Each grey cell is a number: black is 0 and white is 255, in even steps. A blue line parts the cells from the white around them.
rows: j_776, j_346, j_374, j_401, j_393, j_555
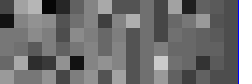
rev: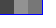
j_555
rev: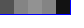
j_393
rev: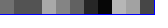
j_776

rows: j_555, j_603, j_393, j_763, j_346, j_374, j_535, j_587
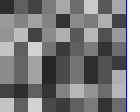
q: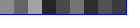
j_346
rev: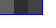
j_535
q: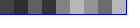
j_535
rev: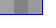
j_603
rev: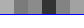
j_603
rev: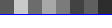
j_555
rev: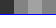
j_603

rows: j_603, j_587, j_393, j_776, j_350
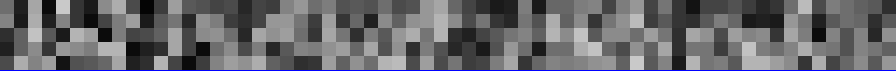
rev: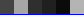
j_776
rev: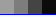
j_587
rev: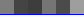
j_350
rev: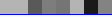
j_350
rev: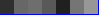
j_587
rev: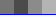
j_587
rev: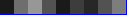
j_776

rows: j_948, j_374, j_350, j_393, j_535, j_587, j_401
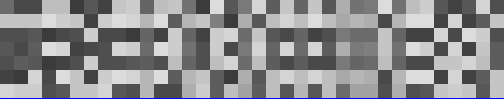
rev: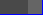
j_535
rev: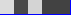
j_350

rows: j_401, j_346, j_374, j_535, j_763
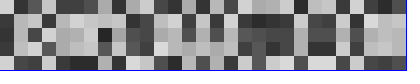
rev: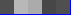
j_374
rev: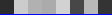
j_401

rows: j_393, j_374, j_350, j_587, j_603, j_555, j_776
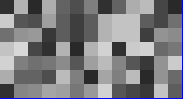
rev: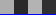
j_393
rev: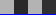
j_587
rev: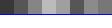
j_603
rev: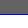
j_555

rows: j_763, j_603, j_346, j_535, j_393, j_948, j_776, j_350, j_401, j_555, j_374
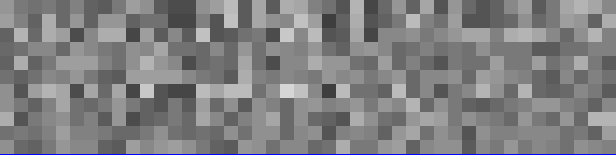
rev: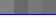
j_763
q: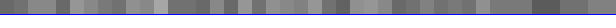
j_535
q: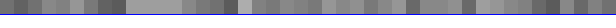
j_948
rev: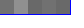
j_555
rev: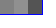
j_555
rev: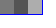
j_401

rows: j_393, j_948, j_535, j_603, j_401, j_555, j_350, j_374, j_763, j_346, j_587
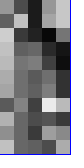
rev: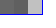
j_603
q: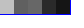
j_603
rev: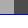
j_587

